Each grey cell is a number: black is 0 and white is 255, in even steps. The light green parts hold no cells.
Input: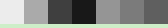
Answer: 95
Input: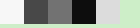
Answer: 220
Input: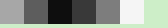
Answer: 245
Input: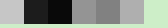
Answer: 175
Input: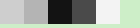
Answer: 243
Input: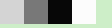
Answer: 252
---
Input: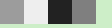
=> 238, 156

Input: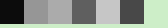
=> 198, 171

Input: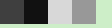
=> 216, 152

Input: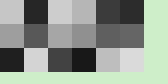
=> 218, 212

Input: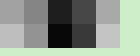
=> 196, 190

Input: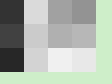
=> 240, 232

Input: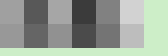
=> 210, 189

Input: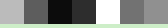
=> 255, 187

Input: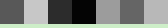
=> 199, 184
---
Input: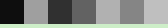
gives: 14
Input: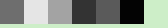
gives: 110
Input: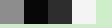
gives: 141
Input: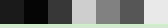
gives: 26
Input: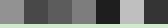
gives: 146
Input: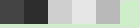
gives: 68
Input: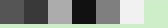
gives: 85
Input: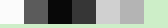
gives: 251
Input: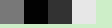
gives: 120
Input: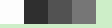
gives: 253
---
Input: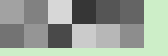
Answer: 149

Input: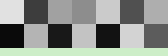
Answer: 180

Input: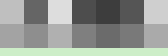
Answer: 142

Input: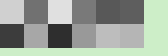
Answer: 167

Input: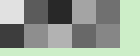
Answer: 142

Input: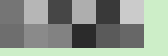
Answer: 138

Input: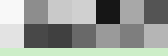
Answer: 72

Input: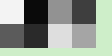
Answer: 42

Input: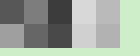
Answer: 102

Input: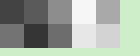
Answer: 53
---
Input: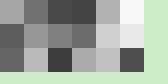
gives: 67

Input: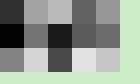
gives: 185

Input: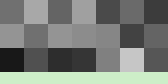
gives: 74

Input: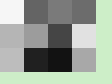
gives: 100

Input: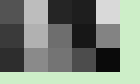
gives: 37

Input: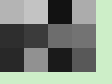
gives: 195

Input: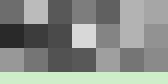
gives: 96
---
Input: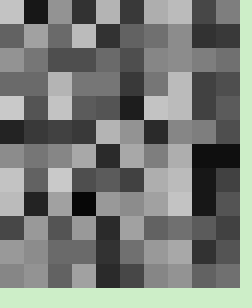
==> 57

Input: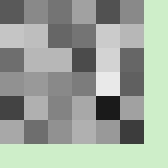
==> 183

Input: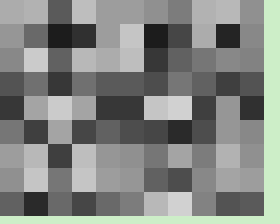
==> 136

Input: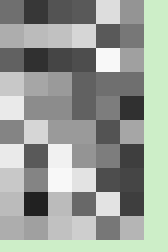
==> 119

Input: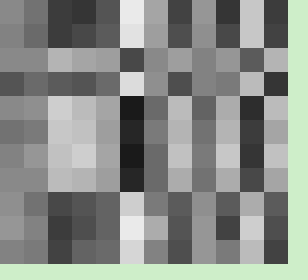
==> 66
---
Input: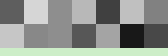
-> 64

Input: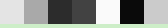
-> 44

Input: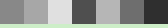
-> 79

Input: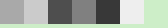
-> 78

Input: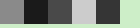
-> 53

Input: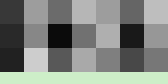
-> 25

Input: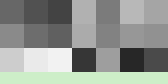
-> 54
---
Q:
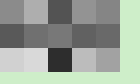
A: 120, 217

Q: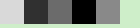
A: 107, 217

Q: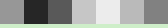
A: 198, 236

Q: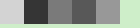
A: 122, 211

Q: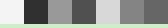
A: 80, 244

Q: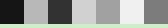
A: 209, 240
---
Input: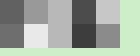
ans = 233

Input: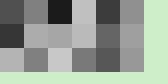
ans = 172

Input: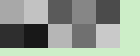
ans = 24

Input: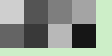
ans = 57

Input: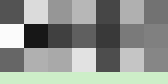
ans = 23

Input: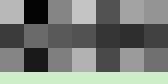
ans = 105
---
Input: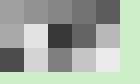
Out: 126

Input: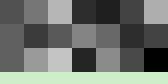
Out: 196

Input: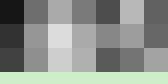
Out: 206

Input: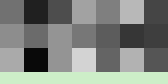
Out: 148

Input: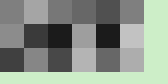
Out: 72

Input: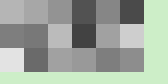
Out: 161

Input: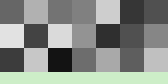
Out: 19
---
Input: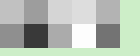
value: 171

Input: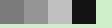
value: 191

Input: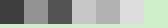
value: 83

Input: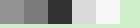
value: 50

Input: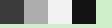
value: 242

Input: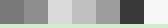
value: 218

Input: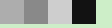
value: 206

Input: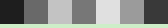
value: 195
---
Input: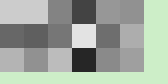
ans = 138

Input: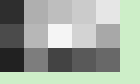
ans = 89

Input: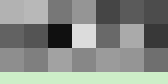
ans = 149

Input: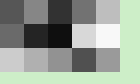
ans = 80

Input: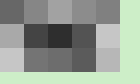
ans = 91

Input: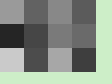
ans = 167

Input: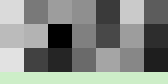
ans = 135

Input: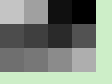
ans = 139
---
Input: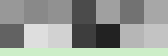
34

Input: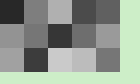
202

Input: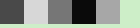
118

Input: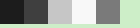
198

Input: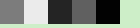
36

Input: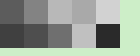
111
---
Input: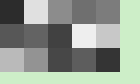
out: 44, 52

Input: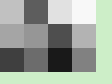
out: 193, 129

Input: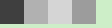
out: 63, 156

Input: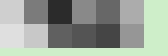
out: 207, 150

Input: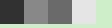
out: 49, 229

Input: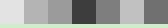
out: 227, 112

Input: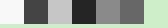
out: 248, 103

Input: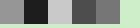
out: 150, 118

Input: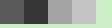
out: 89, 196
